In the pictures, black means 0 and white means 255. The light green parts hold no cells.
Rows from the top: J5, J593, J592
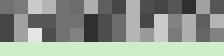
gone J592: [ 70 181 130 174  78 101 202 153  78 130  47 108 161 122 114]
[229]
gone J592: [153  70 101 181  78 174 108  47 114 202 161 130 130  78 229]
[122]
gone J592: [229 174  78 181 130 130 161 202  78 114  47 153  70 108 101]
[122]
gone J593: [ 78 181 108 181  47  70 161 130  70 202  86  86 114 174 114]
[94]
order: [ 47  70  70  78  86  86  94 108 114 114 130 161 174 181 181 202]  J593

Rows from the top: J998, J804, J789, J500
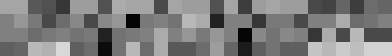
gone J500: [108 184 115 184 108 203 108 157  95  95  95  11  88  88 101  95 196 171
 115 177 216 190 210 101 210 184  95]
[27]
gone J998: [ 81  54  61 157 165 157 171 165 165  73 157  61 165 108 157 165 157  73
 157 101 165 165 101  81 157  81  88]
[67]
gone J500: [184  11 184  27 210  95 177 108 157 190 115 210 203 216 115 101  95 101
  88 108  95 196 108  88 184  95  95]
[171]
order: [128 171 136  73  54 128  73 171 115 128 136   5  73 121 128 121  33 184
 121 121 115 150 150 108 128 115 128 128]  J789
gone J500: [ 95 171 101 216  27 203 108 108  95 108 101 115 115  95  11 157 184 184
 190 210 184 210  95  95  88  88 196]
[177]

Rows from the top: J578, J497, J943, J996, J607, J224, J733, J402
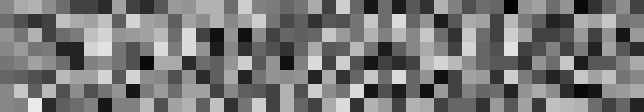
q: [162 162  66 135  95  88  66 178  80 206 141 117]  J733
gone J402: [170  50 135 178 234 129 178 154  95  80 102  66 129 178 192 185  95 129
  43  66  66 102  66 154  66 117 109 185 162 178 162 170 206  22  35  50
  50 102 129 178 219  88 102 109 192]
[58]
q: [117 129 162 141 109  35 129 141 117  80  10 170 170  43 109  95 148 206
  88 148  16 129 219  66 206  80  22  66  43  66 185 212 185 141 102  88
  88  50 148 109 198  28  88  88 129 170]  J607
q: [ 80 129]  J996
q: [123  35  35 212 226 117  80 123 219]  J996
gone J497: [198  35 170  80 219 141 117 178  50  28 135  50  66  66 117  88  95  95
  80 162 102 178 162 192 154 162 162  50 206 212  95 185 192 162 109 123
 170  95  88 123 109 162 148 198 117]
[73]

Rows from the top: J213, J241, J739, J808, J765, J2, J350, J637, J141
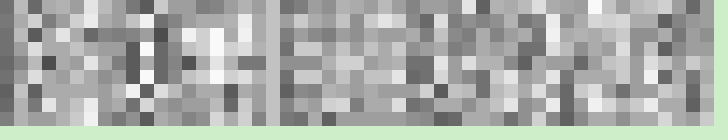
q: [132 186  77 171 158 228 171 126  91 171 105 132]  J765
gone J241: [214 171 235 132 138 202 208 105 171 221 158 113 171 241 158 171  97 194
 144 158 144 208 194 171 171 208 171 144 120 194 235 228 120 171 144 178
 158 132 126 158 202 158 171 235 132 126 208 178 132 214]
[151]
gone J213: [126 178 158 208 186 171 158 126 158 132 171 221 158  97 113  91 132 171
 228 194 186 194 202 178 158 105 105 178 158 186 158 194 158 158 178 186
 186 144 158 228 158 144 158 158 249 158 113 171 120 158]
[164]

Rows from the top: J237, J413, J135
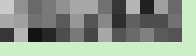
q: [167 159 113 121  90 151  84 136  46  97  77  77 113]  J413
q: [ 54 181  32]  J237
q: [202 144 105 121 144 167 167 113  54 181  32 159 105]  J237
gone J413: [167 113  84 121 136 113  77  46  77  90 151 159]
[97]
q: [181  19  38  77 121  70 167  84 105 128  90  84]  J135
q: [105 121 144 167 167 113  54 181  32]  J237

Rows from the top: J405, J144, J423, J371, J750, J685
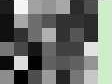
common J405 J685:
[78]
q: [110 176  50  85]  J423
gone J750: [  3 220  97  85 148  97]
[9]
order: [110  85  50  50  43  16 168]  J144

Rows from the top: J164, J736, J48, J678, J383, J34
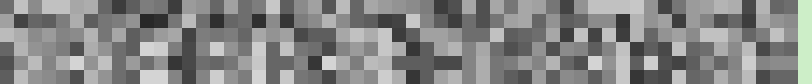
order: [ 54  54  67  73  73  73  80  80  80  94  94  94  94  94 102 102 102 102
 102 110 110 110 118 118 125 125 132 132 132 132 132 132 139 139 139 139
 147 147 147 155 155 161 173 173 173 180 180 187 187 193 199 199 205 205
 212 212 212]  J383
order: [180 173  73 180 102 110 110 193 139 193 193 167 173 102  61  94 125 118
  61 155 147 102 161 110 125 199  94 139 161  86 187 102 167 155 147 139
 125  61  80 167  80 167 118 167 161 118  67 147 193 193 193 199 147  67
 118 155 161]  J164
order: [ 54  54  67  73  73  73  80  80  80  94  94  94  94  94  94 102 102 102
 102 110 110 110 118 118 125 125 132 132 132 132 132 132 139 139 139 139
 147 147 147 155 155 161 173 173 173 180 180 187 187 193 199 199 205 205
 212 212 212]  J34
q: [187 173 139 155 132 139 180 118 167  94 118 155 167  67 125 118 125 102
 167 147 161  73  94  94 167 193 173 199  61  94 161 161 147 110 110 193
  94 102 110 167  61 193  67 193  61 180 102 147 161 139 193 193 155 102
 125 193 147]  J48
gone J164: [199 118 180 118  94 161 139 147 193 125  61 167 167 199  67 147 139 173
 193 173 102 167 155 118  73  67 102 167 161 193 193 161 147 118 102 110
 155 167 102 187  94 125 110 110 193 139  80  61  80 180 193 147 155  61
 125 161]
[86]

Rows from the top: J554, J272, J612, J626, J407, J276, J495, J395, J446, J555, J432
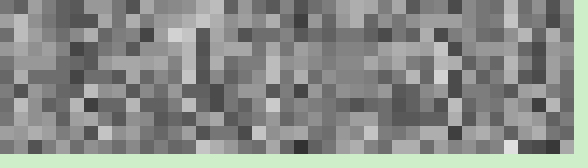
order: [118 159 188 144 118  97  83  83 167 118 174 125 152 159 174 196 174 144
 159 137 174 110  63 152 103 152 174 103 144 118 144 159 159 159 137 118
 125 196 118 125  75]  J272
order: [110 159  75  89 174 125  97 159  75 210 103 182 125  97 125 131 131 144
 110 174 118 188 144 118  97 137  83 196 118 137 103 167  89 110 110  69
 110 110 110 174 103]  J276
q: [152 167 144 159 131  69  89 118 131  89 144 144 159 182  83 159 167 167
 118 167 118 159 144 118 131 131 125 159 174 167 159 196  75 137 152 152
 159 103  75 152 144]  J626

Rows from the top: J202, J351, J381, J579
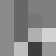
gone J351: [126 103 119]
[138]
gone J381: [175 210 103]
[138]
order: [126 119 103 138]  J351
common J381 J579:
[138]
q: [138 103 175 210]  J381
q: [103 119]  J351

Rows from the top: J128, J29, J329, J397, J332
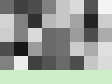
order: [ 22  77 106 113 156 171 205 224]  J397
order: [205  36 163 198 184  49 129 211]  J29
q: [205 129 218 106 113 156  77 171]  J329
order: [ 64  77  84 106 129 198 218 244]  J128

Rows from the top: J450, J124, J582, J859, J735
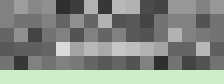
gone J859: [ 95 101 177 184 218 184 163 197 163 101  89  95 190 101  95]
[169]
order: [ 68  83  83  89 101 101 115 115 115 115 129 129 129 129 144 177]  J124
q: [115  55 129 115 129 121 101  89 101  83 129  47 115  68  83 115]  J735
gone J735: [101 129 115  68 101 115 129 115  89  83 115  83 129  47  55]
[121]
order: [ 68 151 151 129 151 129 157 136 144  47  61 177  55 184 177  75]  J450

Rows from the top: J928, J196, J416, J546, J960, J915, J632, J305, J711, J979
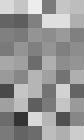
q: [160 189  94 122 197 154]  J305
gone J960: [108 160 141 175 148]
[168]
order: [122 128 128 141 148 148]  J546
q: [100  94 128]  J196

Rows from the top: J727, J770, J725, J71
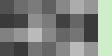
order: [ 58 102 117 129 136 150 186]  J725
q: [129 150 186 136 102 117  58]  J725
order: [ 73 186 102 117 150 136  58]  J71
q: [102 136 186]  J71
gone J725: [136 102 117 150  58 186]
[129]
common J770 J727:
[123]

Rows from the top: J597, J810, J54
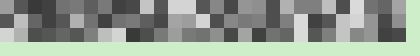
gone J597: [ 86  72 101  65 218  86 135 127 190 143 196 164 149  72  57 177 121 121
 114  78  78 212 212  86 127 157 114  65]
[94]
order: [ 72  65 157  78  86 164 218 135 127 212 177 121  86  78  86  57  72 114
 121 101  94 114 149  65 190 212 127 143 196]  J597
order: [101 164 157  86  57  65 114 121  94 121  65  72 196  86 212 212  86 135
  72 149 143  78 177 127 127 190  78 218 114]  J597
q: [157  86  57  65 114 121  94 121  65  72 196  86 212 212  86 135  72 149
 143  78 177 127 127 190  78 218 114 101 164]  J597
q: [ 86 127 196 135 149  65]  J54
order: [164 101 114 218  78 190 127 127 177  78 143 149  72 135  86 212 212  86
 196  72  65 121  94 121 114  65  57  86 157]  J597

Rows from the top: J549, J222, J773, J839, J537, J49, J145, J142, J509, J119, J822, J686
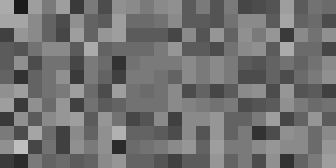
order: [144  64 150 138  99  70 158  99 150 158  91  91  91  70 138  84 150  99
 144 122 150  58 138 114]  J773
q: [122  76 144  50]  J686
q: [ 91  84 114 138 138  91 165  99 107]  J222
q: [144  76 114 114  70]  J537
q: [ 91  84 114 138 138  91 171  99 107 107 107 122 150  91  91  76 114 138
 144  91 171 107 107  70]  J839
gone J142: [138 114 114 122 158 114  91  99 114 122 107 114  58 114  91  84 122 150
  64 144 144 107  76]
[130]

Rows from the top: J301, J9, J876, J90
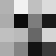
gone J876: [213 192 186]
[103]
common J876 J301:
[192]
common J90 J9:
[172]
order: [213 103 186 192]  J876

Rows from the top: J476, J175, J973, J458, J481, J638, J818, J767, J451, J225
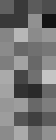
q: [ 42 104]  J818
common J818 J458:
[104]
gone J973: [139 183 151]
[133]
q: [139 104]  J458
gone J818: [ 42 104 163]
[50]
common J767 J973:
[151]
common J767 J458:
[104]

